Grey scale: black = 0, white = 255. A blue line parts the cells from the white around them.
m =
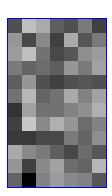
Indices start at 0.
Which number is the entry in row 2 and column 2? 114
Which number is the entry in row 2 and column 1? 191
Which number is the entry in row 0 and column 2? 170
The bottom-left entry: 100
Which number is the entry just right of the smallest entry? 130
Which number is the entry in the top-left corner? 80
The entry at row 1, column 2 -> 137
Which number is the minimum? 2
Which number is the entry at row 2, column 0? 156
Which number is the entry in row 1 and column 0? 150
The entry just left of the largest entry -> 64
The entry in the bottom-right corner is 86
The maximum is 199
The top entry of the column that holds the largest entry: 191
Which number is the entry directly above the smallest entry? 64
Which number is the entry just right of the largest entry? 137
